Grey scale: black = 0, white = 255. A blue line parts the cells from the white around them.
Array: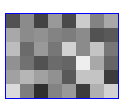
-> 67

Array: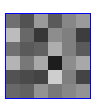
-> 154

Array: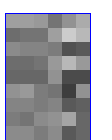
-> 153

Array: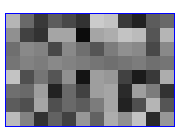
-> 57

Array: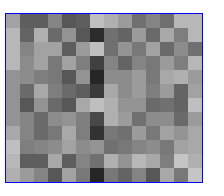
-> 94

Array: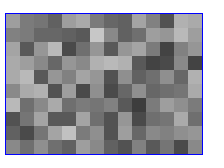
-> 117
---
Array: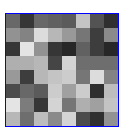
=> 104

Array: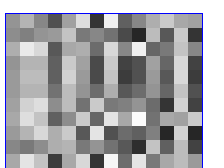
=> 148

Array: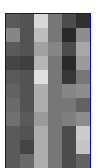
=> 90

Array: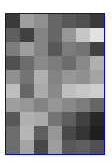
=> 58

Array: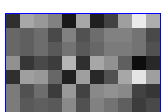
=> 47

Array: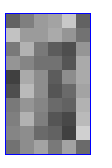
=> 98

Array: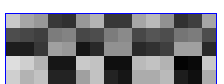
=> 201

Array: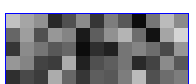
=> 194
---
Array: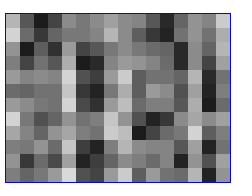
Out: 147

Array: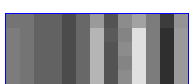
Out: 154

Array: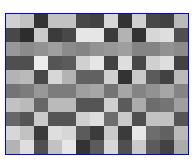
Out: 172

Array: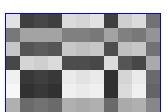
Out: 135

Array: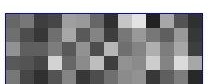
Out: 40

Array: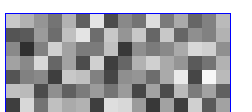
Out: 162

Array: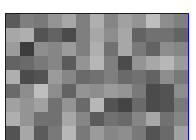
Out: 161

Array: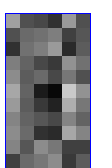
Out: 92
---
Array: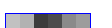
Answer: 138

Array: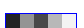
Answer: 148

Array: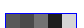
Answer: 89

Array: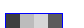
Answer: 188

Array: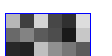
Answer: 40

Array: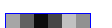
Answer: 97
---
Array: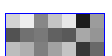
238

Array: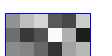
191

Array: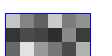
132

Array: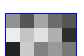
86

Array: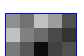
114

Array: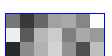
57

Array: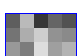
186

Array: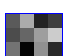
171

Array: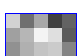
112

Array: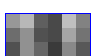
184
